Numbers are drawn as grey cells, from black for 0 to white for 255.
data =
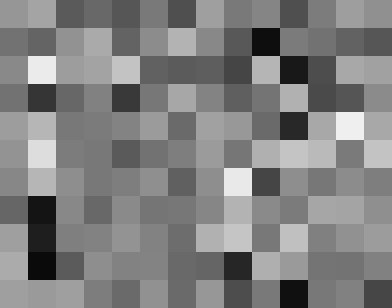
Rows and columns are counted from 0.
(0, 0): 150
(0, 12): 158
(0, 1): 164
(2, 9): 181
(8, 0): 159
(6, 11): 119
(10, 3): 125
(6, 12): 140
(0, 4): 86
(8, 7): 177
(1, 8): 88
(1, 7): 136
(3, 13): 139
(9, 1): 10
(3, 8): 95
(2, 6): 91
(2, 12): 168
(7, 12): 164
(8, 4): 147
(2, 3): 163
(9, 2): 91
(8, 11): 128
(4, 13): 168
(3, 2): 103
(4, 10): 40
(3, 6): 167
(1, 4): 99
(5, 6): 126
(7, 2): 136
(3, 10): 177
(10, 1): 154
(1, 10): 123
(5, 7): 155

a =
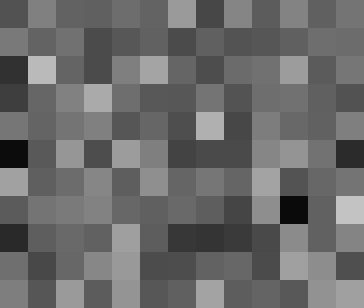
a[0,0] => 82
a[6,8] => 101
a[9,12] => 79
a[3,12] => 82
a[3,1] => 102
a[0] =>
[82, 128, 98, 96, 109, 99, 154, 71, 133, 92, 131, 96, 116]
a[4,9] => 125
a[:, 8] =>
[133, 83, 107, 83, 71, 74, 101, 69, 58, 103, 93]
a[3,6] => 87
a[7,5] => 96
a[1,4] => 87
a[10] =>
[126, 86, 154, 92, 148, 87, 96, 163, 93, 100, 88, 146, 160]
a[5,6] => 67
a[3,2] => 129
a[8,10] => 139
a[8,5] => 93
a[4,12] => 127
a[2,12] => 118
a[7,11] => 97
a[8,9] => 73
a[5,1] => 89
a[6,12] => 116
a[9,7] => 98
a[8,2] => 105
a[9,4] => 153
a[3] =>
[62, 102, 129, 170, 110, 88, 87, 116, 83, 110, 113, 96, 82]
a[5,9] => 134
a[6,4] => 94
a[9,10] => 160

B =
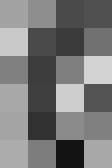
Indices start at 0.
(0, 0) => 163
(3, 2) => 206
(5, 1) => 125
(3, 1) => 63
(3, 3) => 84

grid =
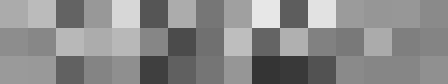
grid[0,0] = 171
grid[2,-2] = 134
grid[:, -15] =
[187, 135, 153]
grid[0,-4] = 155
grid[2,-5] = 82
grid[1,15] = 132
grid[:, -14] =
[99, 184, 97]
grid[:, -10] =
[172, 75, 96]
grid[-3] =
[171, 187, 99, 152, 215, 85, 172, 118, 160, 231, 93, 226, 155, 150, 151, 138]
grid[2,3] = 132
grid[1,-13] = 172
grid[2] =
[154, 153, 97, 132, 143, 63, 96, 117, 150, 52, 57, 82, 138, 134, 134, 144]
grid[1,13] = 171

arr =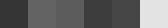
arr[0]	53
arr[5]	227
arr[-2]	69

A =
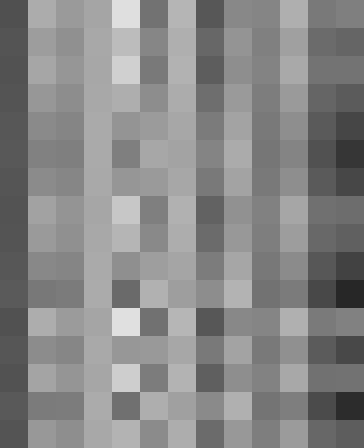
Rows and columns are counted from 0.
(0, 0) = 80
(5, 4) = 127
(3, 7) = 110
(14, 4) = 112
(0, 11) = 121
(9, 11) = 87
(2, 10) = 169
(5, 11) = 81
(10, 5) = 177
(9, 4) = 143
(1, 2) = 144
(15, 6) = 173
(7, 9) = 129
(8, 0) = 84
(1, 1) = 157
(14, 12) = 44
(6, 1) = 139
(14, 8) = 176
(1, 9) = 128
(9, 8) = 166
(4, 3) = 170
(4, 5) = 155
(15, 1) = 152
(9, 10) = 139
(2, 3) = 167
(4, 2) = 133
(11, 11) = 122
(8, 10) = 157
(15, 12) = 93
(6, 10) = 142
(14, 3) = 171
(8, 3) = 168
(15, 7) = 107
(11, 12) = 129
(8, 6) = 173
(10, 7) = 141
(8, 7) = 107
